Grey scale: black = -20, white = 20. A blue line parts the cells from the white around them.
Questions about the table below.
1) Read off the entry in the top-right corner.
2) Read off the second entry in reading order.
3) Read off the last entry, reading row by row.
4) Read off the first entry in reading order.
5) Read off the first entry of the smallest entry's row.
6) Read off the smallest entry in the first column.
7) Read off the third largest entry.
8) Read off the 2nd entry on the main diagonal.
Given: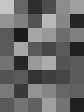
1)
5
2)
-4
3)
-15
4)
11
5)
-6
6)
-7
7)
7
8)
0

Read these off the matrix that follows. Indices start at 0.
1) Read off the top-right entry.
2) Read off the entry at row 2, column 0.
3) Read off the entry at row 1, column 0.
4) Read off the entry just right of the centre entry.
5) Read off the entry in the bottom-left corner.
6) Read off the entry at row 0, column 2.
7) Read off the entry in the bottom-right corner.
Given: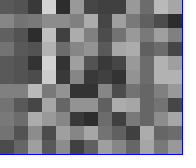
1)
6
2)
-5
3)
1
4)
-10
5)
-8
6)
-11
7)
4

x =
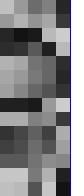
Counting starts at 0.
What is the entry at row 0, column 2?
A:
-3
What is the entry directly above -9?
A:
7
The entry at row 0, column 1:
4
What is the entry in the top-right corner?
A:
-14
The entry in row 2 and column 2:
-16
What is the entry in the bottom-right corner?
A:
-17
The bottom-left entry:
10
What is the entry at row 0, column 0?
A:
10
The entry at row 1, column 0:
4
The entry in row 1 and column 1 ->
8
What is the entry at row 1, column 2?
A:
3
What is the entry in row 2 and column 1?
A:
-17
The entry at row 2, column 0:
-14

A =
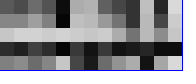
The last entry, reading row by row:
14
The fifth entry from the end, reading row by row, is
3
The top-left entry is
-6
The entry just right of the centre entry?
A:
12
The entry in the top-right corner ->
14
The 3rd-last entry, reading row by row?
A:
-17
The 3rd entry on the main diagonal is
13
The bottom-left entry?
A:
0
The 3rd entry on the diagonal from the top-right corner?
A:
9
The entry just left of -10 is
-15
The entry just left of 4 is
9
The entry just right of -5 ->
-9
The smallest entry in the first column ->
-13
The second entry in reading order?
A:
-8
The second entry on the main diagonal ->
1

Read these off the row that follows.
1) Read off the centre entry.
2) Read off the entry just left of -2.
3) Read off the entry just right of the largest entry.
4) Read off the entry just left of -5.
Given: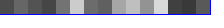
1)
-5
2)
-9
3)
-10
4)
-3
